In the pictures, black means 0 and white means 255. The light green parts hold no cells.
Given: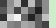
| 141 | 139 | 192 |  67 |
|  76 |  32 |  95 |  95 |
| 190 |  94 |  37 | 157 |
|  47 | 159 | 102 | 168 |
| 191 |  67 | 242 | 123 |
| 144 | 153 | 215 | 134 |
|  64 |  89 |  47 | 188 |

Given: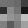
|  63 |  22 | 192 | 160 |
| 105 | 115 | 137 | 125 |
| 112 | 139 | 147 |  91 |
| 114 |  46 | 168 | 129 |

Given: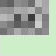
| 166 | 169 | 125 | 132 | 140 |
| 186 | 135 | 186 | 204 | 127 |
| 109 | 181 |  61 | 103 | 160 |
| 133 | 167 | 155 | 113 | 145 |
| 142 | 172 |  80 |  94 | 171 |
|  97 | 147 | 173 | 121 | 136 |
| 110 | 151 | 184 | 140 | 113 |

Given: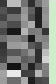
| 153 | 143 | 150 | 143 |  51 | 128 | 141 | 187 | 210 | 133 | 123 |  78 |
| 113 |  34 |  32 |  31 | 127 | 135 |  69 |  47 |  46 |  88 | 182 |  69 |
|  46 |  96 |  80 | 173 | 121 |  23 |  89 | 146 | 106 |  33 |  65 |  30 |
| 115 | 148 | 158 | 144 | 181 | 117 | 164 | 112 |  93 | 114 |  62 | 171 |
| 188 |  59 | 110 |  77 |  25 | 136 | 155 |  87 | 133 |  20 | 233 | 107 |
| 188 |  59 | 110 |  77 |  25 | 136 | 155 |  87 | 133 |  20 | 233 | 107 |
|  56 |  83 |  67 | 101 |  72 | 111 |  50 |  58 |  67 | 126 | 163 | 156 |

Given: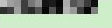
|  16 | 127 |
|  59 |   8 |
| 106 |  59 |
|  85 | 152 |
| 170 | 179 |
|   7 |  15 |
|  28 |  82 |
|  21 |   8 |
| 144 |  83 |
| 118 |  43 |
|  62 |  62 |
| 148 | 158 |
| 159 |  63 |
| 193 |  47 |

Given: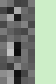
| 120 |  89 |  98 |  73 | 120 |  85 |  98 |  83 |  86 |  94 | 120 | 102 |
|  69 | 108 |  98 | 130 |  71 | 115 |  99 | 116 | 114 | 104 |  67 |  94 |
|  64 | 169 |  27 | 106 |  79 |  96 |  20 |  12 |  93 | 140 |  16 |  28 |
| 111 |  38 | 168 | 114 |  96 | 114 | 174 | 195 | 113 |  58 | 154 | 164 |
| 129 |  68 | 119 |  73 | 122 |  84 | 120 | 108 |  85 |  80 | 142 | 119 |

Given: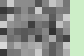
| 117 | 122 | 206 | 153 | 143 |  66 | 198 | 172 |
| 170 | 125 | 139 | 192 | 102 |  91 | 119 | 123 |
| 197 | 100 |  92 |  68 |  50 | 171 |  95 |  93 |
| 131 | 100 | 151 | 106 | 134 | 125 | 139 | 125 |
|  83 | 202 | 144 | 119 | 107 |  65 | 176 | 201 |
| 139 | 104 | 137 |  63 |  96 | 142 | 167 | 151 |
| 140 | 138 | 148 | 130 |  88 |  87 | 152 | 156 |
| 140 | 103 | 133 | 137 |  95 | 121 | 174 | 121 |
| 203 |  76 | 193 | 147 | 122 | 110 | 139 | 118 |
| 128 |  55 |  98 | 203 |  59 | 170 | 218 |  57 |
